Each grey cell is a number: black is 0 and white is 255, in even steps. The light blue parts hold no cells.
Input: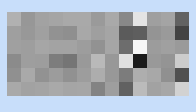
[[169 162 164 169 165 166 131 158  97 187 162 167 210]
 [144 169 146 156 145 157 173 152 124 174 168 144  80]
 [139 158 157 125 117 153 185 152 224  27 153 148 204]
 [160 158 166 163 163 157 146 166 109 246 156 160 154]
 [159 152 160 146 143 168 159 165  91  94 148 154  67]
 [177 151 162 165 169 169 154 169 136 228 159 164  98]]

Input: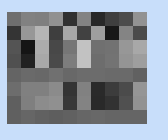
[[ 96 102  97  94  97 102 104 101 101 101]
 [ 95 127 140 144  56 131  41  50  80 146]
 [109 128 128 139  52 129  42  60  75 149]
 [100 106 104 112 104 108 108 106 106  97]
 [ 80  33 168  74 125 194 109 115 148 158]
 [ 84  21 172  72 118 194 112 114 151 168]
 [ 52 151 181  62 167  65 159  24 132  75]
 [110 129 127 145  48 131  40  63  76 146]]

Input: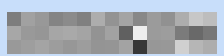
[[153 158 164 157 151 157 148 149 163  55 151 152 208 182 173]
 [167 153 150 166 169 164 147 162  96 238 155 157 123 105 119]
 [125 161 152 132 139 128 173 147 164 136 155 145 173 199 189]]

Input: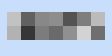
[[178  54 124 106 144 211 111]
 [194  97 136 141  83 126 187]]

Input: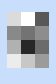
[[236 199 155]
 [177  39 107]
 [137 115 141]
 [219 254  88]]

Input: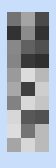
[[165 215 186]
 [221 116 186]
 [215  88  81]
 [130 216 197]
 [168  62 206]
 [154 220 184]
 [133  56  47]
 [136  97  80]
 [ 50 139  50]
 [115 164  74]]

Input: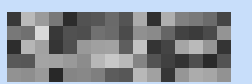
[[146 142 154  40 133 136 127  92  87 184 161  54 150 172 166 146]
 [ 89  87 164 162 153 140 183 200 185 132  83  64  51  79  42  83]
 [ 45 182 162  53  79 153 160 162  94 195  52  68 165 186 150  52]
 [120 112 217  56  81  78 113 107  75 144 138 101  66  59  74 148]
 [ 56 186 155 120  44  82  86 106  84 171  48 175 129 121 107  69]]
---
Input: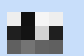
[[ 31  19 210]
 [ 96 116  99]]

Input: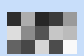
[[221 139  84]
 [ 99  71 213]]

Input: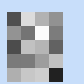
[[147 116 251]
 [ 76 193 181]]

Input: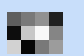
[[ 13 199 248]
 [210   6 121]]

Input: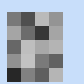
[[165 108  55]
 [103 190 168]]

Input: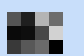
[[ 10  14  72]
 [ 57  88 106]]
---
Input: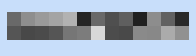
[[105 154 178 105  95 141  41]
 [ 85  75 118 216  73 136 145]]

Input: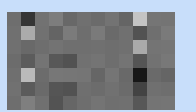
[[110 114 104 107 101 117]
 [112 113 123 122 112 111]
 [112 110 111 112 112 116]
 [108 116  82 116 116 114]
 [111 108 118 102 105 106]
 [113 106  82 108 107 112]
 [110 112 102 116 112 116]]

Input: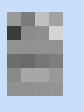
[[155 193]
 [ 59 143]
 [146 146]
 [110 119]
 [137 167]
 [145 146]]

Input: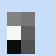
[[131]
 [246]
 [ 13]]

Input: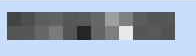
[[ 68  94  87 103 127  85]
 [ 85 103  85 100 232  89]]

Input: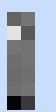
[[ 99]
 [227]
 [117]
 [110]
 [107]
 [111]
 [  5]]

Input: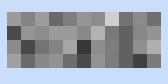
[[155 156 126 140 114 111]
 [ 74 141 155 178  97 147]
 [140 116 165 142  97 175]
 [160 136 109 147  97 123]]

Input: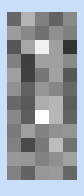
[[103 128 137]
 [156 112 128]
 [ 87 241  52]
 [128 159 138]
 [159 119  87]
 [144 150 104]
 [105 173  93]
 [136 254  98]
 [122 130 149]
 [129 121 114]
 [152 130 161]
 [130 151 103]]
